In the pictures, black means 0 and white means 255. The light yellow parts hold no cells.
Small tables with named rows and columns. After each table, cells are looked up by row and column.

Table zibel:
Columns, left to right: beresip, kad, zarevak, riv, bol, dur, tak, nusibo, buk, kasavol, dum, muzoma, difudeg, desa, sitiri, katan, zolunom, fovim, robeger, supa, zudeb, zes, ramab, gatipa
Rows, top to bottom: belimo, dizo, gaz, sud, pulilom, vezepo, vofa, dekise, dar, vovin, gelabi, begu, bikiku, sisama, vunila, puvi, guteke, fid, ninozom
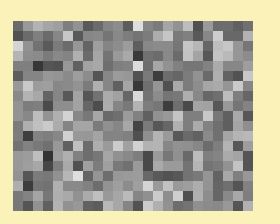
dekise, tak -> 163
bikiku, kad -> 130
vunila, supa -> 116
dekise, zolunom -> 120
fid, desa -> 144
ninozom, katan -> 146
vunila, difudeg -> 154
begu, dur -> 208
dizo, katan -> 197
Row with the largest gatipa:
vezepo

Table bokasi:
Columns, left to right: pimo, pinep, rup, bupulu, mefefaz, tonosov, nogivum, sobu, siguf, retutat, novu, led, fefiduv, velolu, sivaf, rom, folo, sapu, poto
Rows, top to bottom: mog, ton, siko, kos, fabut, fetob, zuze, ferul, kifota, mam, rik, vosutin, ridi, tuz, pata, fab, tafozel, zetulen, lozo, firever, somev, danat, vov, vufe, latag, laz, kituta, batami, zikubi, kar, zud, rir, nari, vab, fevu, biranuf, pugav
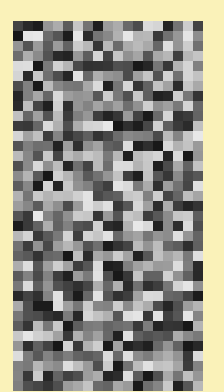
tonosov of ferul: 157
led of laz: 56
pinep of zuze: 128
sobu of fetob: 104
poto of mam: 100
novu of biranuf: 44
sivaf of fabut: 119
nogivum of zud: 94
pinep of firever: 57
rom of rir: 80
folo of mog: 116
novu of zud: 109
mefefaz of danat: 121
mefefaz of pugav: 79
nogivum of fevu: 190
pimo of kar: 119
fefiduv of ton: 181

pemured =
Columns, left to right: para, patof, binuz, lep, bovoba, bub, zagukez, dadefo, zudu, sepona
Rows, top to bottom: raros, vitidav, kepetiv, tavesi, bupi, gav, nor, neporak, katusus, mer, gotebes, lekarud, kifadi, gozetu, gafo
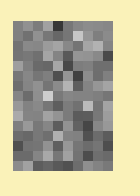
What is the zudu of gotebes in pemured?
135
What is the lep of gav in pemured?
127
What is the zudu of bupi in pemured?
111
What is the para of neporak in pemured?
133
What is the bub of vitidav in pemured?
118
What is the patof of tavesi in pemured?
120
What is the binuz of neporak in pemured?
143
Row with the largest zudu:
kepetiv

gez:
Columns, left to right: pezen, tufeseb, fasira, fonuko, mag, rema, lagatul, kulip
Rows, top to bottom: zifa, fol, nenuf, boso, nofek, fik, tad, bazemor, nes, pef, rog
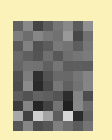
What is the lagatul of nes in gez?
136
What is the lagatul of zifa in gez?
91
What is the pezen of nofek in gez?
101
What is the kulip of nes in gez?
108
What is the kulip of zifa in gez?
144
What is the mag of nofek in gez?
117
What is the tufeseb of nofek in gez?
115
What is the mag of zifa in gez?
118
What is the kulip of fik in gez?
132
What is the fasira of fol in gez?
134
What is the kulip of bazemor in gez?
77
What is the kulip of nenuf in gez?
119
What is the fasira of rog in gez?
77
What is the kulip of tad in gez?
133
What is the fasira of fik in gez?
47
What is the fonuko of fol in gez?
120
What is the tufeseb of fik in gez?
125
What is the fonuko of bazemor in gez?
94
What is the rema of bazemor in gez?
45
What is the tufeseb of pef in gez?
65
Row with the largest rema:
pef

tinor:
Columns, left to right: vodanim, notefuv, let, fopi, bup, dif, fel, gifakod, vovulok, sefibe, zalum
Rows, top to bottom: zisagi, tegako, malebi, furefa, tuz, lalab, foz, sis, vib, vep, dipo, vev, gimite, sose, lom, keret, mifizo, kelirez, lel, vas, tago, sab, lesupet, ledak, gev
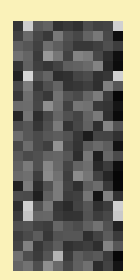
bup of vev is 93
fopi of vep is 72
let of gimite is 74
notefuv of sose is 74
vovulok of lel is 48
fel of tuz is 98
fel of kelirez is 64
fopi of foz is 80
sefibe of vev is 68
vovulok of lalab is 49
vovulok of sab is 67
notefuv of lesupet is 129
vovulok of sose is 30
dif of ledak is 59
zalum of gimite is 19
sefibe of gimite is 93
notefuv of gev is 114
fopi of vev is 87
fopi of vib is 142
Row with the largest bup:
ledak

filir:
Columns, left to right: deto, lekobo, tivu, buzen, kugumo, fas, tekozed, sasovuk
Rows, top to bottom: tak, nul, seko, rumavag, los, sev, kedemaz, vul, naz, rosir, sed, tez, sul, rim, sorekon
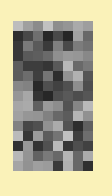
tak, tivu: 139
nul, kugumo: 73
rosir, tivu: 148
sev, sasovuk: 85
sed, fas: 83
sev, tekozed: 177
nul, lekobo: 72
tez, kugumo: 116
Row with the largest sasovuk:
naz

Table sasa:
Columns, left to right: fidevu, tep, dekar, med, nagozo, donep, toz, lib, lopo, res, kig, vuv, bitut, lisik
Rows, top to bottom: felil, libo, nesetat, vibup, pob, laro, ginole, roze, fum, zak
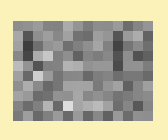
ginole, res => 149
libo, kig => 85
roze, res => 134
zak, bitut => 144
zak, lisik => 142
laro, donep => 135
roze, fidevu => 163
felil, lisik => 149
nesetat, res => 129
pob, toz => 174
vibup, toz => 98
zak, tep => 158
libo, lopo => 158
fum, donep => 221
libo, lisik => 99

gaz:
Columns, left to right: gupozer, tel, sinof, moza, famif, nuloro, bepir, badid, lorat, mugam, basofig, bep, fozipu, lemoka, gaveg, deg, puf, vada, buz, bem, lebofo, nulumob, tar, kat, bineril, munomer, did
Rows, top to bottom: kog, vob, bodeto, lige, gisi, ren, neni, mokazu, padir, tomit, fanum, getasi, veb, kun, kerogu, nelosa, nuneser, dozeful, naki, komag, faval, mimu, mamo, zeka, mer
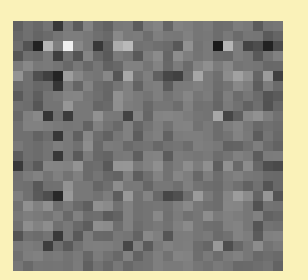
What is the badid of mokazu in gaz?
118
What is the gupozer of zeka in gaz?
112
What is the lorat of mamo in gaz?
127
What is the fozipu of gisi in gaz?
129
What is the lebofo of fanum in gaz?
109
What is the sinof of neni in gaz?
103
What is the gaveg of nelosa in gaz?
131
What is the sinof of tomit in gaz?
136
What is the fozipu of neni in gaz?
99
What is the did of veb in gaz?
99
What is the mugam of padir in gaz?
106

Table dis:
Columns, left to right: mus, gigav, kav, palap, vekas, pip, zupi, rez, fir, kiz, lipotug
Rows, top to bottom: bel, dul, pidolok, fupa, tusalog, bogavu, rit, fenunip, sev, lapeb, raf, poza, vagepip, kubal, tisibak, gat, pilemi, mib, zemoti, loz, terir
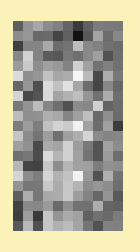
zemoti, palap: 155
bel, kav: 167
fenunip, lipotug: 110
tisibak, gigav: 69
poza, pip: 159
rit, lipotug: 103
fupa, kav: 132
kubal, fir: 84

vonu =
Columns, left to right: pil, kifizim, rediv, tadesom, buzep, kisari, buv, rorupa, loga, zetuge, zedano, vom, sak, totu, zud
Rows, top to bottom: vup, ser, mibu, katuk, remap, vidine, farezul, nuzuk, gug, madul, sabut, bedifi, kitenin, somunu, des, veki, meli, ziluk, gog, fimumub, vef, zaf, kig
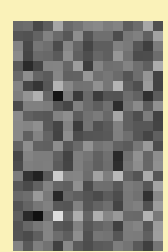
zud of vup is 79
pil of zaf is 84
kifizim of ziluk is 110
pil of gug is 75
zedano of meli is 88
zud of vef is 156
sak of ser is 128
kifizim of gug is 128
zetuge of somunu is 112
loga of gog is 100
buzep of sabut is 69
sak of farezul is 79

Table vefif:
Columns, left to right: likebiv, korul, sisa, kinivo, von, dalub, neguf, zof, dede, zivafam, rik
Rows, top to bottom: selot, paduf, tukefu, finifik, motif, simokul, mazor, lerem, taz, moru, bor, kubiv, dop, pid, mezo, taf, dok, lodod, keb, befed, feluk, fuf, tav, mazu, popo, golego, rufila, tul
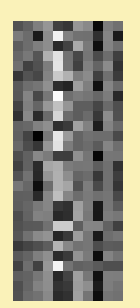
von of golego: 40
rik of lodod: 72
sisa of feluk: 90
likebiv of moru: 49
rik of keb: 92
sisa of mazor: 117
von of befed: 40
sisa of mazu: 127
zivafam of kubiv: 109
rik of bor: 105
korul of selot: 97
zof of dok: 125
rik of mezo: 49
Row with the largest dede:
feluk

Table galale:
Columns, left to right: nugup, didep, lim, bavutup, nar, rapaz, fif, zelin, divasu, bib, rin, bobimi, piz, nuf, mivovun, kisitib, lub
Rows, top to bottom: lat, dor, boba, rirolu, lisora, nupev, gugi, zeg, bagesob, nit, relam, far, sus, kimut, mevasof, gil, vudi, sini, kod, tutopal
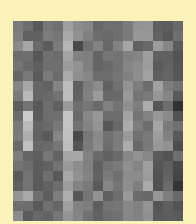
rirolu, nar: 108
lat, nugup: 122
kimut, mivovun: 91
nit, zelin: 136
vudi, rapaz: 156
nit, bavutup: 109
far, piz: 113
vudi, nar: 109
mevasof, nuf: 159

